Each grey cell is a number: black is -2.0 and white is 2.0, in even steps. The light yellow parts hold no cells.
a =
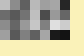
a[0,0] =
1.0
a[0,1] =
0.2
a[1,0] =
-0.3
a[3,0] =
0.5
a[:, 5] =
[0.6, 0.4, 1.5, -1.6]
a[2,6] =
1.2
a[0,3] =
0.9
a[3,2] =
0.0
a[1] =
[-0.3, -0.6, -0.2, 1.0, -0.8, 0.4, -0.4]

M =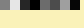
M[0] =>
0.0
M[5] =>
-0.8
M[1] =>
1.6

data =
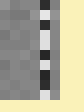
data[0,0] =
0.3
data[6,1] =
0.1
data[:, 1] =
[0.0, -0.1, 0.0, 0.1, 0.0, 0.1, 0.1, 0.1, 0.0, 0.1]
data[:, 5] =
[0.0, 0.3, 0.1, 0.1, 0.1, 0.0, 0.1, 0.0, 0.0, 0.2]
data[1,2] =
-0.1
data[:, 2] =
[0.1, -0.1, 0.1, 0.0, 0.0, 0.2, 0.0, 0.1, 0.1, 0.0]
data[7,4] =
-1.4
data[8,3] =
0.1
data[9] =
[0.0, 0.1, 0.0, 0.1, 1.5, 0.2]
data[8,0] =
0.1
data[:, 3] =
[0.1, 0.3, 0.1, 0.1, 0.2, 0.0, 0.1, 0.0, 0.1, 0.1]
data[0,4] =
-1.3
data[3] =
[-0.1, 0.1, 0.0, 0.1, 1.5, 0.1]
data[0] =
[0.3, 0.0, 0.1, 0.1, -1.3, 0.0]

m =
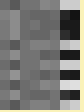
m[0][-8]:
-0.3
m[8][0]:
-0.3
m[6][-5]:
-0.2
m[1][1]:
0.2
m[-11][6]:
1.2
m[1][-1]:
-1.7
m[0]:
[-0.3, -0.6, -0.2, -0.2, 0.1, 0.0, 1.2, 1.2]
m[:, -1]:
[1.2, -1.7, -1.6, -1.6, 1.2, -1.6, 1.2, -1.6, 1.5, -1.5, 1.2]
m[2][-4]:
-0.4
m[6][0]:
-0.3
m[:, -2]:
[1.2, -1.4, -1.6, -1.3, 0.9, -1.6, 1.2, -1.5, 1.4, -1.2, 0.9]
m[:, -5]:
[-0.2, -0.4, -0.2, -0.4, 0.0, -0.2, -0.2, -0.3, -0.2, -0.4, 0.0]
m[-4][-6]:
-0.2
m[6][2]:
-0.2
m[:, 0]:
[-0.3, 0.0, -0.1, -0.1, -0.3, -0.1, -0.3, -0.1, -0.3, -0.1, -0.3]
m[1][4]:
-0.4
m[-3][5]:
0.0
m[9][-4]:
-0.4
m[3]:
[-0.1, 0.2, -0.3, -0.4, -0.4, -0.2, -1.3, -1.6]
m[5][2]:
-0.2
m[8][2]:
-0.3
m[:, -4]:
[0.1, -0.4, -0.4, -0.4, 0.0, -0.5, 0.1, -0.5, 0.1, -0.4, 0.0]

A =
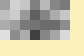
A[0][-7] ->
0.5
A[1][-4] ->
-0.5
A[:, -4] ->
[0.0, -0.5, -0.2, -1.0]
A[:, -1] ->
[-0.1, 1.1, 0.2, 1.4]
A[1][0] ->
1.0
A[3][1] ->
0.2
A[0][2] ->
1.1
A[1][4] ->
0.1

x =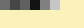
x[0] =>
-0.3
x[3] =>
-1.7
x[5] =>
1.1

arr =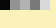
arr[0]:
-1.9
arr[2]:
0.8
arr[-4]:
0.3

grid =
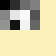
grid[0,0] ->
-2.0
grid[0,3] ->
0.0
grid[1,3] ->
-0.7
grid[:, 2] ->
[-0.3, 1.9, 1.8]

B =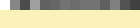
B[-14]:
2.0
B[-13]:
0.1
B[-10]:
-0.5
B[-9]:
-0.4

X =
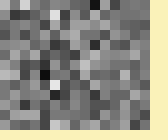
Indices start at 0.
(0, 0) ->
0.9
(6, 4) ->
-1.2
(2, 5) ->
0.6
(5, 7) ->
-1.0
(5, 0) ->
-0.3
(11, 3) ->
0.6
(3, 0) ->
-0.7
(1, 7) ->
0.2
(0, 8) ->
-0.5
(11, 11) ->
-0.2
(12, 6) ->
0.6
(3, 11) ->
0.3
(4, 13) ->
0.2
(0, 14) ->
-0.2
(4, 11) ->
-0.5
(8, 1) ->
-0.5
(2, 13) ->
-0.5
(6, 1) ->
0.0
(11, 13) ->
-0.3
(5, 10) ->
0.2
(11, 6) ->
-0.1
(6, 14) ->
-0.1
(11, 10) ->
0.3
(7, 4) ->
-1.8
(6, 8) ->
1.0
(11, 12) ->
0.3
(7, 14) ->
0.0
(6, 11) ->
-0.2
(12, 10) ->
-0.3
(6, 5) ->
0.3
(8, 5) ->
1.6
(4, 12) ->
-0.7
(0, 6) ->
0.0
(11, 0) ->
-0.4
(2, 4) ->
-0.9

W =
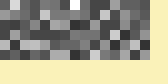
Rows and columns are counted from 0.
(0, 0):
-0.5
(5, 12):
0.6
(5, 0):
-0.8
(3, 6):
-0.8
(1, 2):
-0.3
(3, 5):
-0.9
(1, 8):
-0.2
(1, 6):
-0.1
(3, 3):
-0.9
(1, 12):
0.3
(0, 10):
-0.9
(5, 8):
-0.7
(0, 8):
-0.3
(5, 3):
-0.4
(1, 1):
0.0
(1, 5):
-0.1
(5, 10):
-0.1
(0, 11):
0.5
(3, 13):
-0.6
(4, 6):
-0.4
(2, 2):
-0.6
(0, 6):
-0.8
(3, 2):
-0.5
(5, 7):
-1.2
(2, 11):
-0.9
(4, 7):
-0.4
